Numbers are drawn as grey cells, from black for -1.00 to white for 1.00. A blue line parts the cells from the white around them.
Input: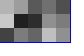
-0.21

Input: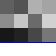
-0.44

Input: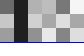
0.14

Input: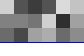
0.26

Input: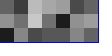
-0.42

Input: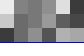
0.12

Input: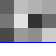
0.11
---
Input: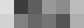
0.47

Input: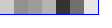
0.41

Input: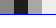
0.06

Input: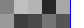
0.31

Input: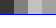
0.00

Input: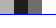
-0.14
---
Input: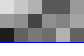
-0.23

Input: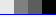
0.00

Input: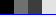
-0.12

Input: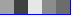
-0.50

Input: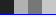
0.39

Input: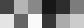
-0.21

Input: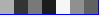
-0.59

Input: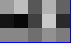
0.06

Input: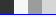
0.93
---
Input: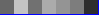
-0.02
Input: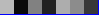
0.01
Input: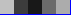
-0.16
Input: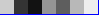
0.17
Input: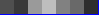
-0.18
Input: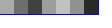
0.14
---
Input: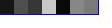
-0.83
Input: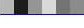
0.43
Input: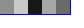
0.12
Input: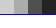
0.62
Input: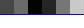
-0.44
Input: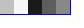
0.51
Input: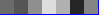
-0.16
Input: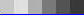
0.56
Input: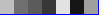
0.50
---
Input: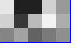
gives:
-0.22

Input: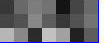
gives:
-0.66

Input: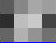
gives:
0.15

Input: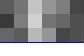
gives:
0.44

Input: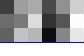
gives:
0.43

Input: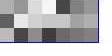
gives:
0.10

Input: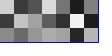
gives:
0.18

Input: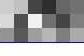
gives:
0.24
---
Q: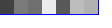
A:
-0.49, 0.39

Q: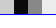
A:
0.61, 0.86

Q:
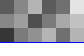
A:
-0.29, 0.41

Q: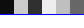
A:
-0.90, -0.19

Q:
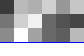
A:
-0.54, 0.46

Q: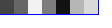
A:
-0.47, 0.70
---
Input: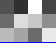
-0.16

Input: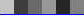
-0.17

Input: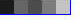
-0.40

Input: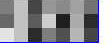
-0.66

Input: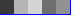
0.67

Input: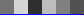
-0.63

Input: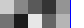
0.81
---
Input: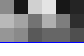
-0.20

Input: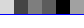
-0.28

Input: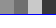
-0.12

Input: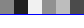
0.14

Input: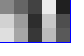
-0.57

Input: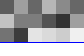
0.71
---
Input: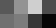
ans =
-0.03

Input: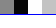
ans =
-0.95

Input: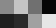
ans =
-0.67

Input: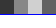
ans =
0.06

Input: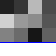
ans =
-0.16

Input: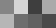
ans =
-0.14

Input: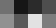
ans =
-0.30

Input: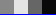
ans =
0.79
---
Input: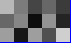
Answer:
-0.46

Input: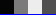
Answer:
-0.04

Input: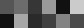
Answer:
0.21

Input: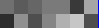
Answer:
-0.04

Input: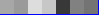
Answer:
-0.56

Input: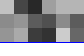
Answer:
0.25

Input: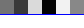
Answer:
-0.98

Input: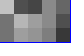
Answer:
-0.46

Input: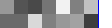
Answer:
0.90
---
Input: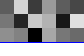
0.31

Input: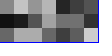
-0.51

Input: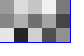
0.63

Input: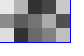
-0.17

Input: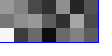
-0.17

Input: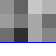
-0.63

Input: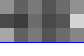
-0.34

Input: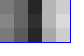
-0.70

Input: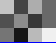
-0.83

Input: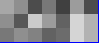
-0.15
